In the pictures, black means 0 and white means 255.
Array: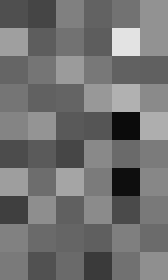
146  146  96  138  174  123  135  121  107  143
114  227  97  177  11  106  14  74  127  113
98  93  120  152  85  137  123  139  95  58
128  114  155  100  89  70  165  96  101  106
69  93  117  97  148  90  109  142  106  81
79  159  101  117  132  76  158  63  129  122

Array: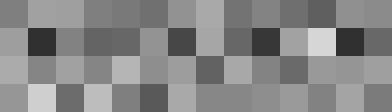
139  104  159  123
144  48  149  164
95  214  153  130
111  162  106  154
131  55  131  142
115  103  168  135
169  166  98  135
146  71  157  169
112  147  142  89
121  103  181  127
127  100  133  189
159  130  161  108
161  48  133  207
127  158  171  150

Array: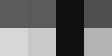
79  179
16  15
90  201
92  215

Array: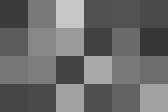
74  54  108  161
82  106  121  98
80  65  169  79
198  155  68  161
120  136  125  73
59  91  118  69

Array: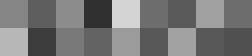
109  80
161  88
89  162
109  88
212  155
48  99
141  121
94  60
133  183

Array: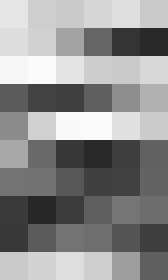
202  41  216  177  203  97  99  109  62  95
223  52  201  142  224  62  65  117  85  158
214  101  205  95  250  40  64  94  111  206
202  163  228  63  249  55  87  59  115  222
206  209  251  66  208  105  114  39  91  211
229  221  247  91  139  168  115  58  56  201

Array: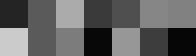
129  6
134  61
79  151
58  8
171  124
90  90
36  203

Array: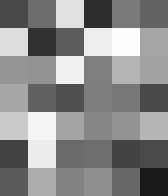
99  166  162  72  182  74  25
122  253  181  119  148  67  103
45  238  127  126  135  110  143
225  91  241  80  164  106  130
108  49  147  96  245  237  173
73  221  149  167  202  66  90

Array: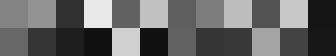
21  23
200  67
82  164
189  57
125  53
94  98
193  17
97  208
233  16
49  30
147  53
131  103
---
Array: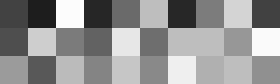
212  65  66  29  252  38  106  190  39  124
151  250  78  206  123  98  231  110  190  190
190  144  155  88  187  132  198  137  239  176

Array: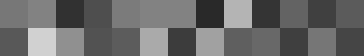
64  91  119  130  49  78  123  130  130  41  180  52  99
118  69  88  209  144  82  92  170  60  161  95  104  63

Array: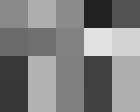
33  82  137  174  140
225  211  107  111  130
64  174  56  179  128
65  175  55  179  128

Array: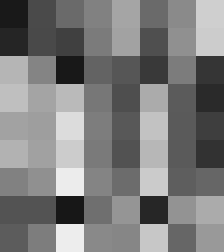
138  207  25  74  106  129  165  106
144  204  37  73  64  123  162  79
124  53  181  132  24  99  86  57
91  42  191  164  186  119  78  171
90  62  162  158  220  125  88  194
90  50  178  161  204  122  82  183
94  102  129  144  236  132  108  203
147  171  83  83  23  111  149  38
102  153  92  125  237  137  134  199

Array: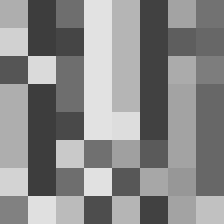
163  114  174  61  110  226  181  65
94  103  209  61  69  226  181  65
171  125  85  218  110  226  181  65
163  103  174  61  110  226  181  65
163  103  174  61  73  226  221  65
163  103  174  61  201  112  160  90
151  103  211  61  110  225  87  167
163  193  129  224  187  77  181  65

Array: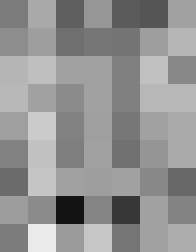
85  161  123  169  95  150  91
158  182  141  158  111  118  116
192  136  181  191  161  161  128
183  183  184  161  139  161  128
161  170  159  203  129  159  119
149  170  129  193  126  161  113
136  104  107  197  161  158  161
161  131  157  139  19  132  55
161  173  124  234  155  198  117
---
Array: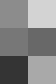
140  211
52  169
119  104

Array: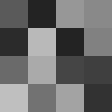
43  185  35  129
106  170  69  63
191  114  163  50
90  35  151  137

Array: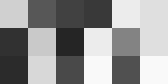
43  216  73  249  80  249
49  201  37  236  131  223
208  87  65  57  236  223

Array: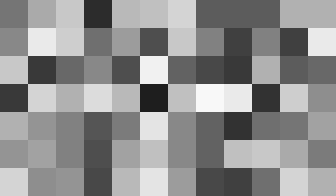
136  234  206  111  156  78  200  129  64  129  64  234
57  212  177  220  185  30  192  248  234  50  206  142
117  170  200  44  185  192  212  92  92  92  177  177
148  162  129  78  162  192  136  98  192  200  170  123
177  148  129  85  123  228  136  98  50  111  117  162
212  142  148  72  185  228  156  72  64  111  212  177
200  57  104  136  78  241  98  72  57  177  92  104

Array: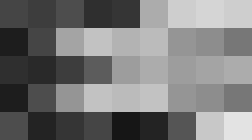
29  77  149  194  187  194  149  141  119
29  69  164  194  179  187  149  141  119
69  61  77  47  53  172  206  213  206
47  41  61  92  157  172  157  164  172
77  35  53  69  22  35  85  200  227

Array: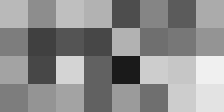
125  148  163  97  155  111  205  227
185  141  191  178  77  133  91  171
163  71  212  97  26  205  198  240
125  64  84  71  178  111  119  148

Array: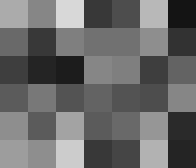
157  142  204  56  69  178  36
171  134  216  56  77  184  20
91  120  83  99  83  77  134
142  91  163  91  105  150  42
105  56  127  113  113  142  50
62  36  28  134  127  62  99

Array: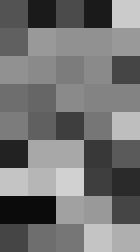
196  182  209  62  42
34  168  168  56  90
96  153  145  145  153
145  138  124  138  69
69  110  118  196  175
110  102  138  131  131
124  96  62  118  190
83  26  75  26  203
11  11  161  153  69

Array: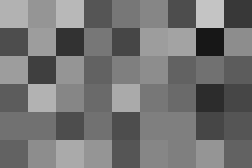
92  178  134  106  170  119  106  44  70
77  157  50  119  70  157  163  23  141
178  149  184  85  119  134  77  196  56
98  141  170  149  85  134  127  149  98
113  113  77  113  77  127  127  70  85
157  63  149  98  127  141  98  113  92
